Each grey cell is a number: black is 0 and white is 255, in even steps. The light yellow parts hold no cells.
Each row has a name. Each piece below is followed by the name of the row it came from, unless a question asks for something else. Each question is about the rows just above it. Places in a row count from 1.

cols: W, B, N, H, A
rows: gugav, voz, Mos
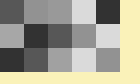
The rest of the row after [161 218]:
[146]
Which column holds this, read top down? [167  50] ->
W
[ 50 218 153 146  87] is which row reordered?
gugav
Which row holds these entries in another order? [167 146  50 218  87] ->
voz
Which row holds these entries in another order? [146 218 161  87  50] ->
Mos

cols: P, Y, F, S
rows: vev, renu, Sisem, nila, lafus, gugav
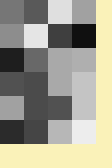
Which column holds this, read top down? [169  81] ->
F
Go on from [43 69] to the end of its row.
[183 237]
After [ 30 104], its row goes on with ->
[169 175]
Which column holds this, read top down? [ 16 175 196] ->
S
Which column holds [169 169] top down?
F
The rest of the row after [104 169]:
[175]
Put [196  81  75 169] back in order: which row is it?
nila

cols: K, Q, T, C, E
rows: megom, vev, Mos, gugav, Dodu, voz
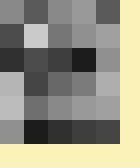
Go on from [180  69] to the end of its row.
[103 123 173]
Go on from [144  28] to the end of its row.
[48 62 69]
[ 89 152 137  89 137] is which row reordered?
megom
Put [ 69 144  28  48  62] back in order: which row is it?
voz
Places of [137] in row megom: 1 3
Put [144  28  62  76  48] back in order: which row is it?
Mos
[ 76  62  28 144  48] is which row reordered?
Mos

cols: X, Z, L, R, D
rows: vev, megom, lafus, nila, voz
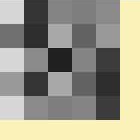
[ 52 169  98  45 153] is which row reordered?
nila
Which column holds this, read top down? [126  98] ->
R
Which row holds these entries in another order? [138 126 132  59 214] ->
voz
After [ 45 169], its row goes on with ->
[ 98 153]
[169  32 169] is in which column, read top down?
L
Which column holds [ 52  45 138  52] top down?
Z

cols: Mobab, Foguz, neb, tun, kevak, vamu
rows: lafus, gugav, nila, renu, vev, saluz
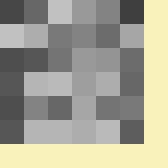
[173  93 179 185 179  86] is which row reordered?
saluz
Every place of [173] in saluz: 4
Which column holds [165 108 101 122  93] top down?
vamu

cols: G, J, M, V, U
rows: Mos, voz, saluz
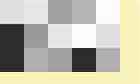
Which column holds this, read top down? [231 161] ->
M
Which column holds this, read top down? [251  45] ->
V
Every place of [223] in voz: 5
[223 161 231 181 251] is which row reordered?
Mos
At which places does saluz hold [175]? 2 5

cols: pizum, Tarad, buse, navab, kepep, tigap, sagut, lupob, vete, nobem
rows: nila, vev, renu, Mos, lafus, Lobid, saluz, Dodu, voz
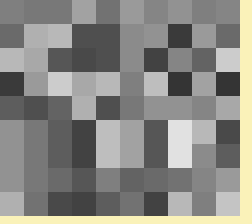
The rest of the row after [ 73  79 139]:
[ 66 133  99 204]
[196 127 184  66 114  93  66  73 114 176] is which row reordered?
voz
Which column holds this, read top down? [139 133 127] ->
vete
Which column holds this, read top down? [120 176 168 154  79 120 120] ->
Tarad
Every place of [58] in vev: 8
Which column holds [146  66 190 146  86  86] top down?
sagut

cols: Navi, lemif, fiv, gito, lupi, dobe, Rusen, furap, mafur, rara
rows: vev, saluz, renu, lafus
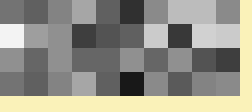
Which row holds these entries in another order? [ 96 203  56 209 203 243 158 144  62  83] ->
saluz
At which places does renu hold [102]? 2 4 5 7

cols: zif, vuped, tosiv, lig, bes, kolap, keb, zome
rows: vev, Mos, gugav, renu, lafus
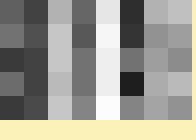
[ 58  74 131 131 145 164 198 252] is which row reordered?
lafus
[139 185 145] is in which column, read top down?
zome

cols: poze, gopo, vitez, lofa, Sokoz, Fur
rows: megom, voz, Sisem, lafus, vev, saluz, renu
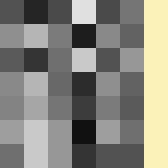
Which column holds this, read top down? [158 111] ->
poze
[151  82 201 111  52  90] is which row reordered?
Sisem
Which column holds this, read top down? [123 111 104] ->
vitez

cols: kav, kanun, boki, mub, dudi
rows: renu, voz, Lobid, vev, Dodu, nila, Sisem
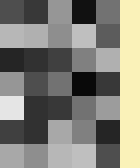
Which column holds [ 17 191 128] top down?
mub
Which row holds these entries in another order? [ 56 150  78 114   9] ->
vev
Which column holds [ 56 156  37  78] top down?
dudi
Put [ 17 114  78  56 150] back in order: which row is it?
renu
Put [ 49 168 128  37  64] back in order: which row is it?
nila
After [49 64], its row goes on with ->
[128 176]

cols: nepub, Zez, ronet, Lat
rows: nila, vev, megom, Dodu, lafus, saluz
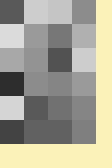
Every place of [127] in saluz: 4
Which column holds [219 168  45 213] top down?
nepub

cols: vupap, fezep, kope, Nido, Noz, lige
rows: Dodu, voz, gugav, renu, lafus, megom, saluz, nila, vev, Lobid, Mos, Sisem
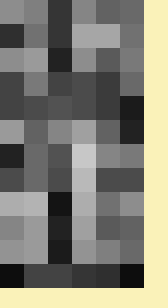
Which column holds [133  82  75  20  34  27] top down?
kope
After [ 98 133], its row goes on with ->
[160  98  34]
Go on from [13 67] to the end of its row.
[67 53 47 13]
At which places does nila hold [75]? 1 3 5 6
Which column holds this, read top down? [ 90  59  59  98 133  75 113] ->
Noz
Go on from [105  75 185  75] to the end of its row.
[75]
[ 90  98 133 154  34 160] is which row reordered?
Lobid

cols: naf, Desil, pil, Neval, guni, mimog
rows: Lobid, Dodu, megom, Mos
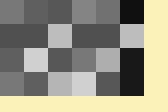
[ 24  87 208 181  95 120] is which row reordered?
Mos
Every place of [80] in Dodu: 1 2 4 5
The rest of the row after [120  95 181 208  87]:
[24]
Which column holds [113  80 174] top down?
guni

